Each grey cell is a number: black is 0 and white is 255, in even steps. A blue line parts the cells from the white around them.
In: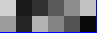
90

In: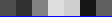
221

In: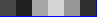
214

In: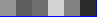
211

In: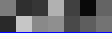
176

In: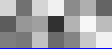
240
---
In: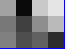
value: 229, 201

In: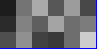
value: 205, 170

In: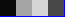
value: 213, 165

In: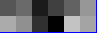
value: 195, 171

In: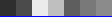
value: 235, 191

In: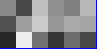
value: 238, 204

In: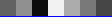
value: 241, 171

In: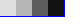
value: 222, 183

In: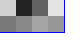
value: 227, 208
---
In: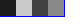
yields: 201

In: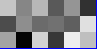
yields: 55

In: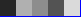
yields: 141

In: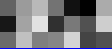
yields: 212

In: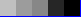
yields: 135

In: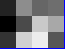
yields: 209

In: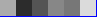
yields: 135

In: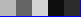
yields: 210

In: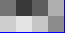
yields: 229
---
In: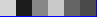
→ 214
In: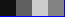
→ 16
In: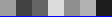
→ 158
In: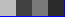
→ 190
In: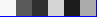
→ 248
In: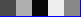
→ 74
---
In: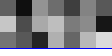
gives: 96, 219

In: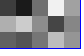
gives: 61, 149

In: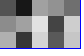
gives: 83, 198

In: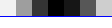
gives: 242, 206

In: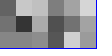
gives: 99, 155

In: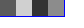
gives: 91, 140

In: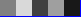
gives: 129, 24
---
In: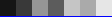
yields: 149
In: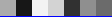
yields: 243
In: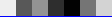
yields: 147
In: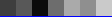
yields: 11
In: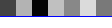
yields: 4
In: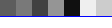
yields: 65
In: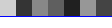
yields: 136
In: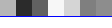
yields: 97
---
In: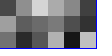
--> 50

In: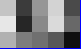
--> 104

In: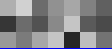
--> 74

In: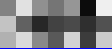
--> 81

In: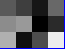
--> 42

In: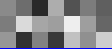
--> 102

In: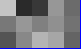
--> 114

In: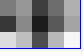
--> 164

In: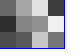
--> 240

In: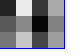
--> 130
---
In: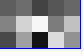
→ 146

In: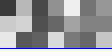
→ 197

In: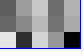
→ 3

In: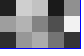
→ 52

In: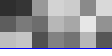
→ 86

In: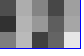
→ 231

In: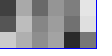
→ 119

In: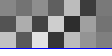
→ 127
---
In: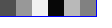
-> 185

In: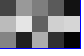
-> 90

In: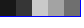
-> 163

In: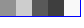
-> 62

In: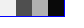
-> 176

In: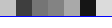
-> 21

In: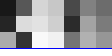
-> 129
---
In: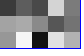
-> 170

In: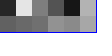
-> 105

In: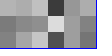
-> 137

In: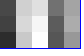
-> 216

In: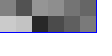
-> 195

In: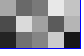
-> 218

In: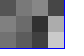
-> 107

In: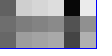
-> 125

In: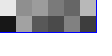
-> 162
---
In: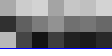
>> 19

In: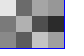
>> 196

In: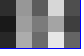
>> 107

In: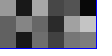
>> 110

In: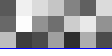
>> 75

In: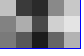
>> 28

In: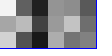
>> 24
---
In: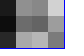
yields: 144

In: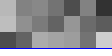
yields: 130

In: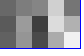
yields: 125

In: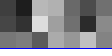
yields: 29

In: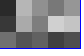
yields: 182

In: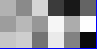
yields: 138
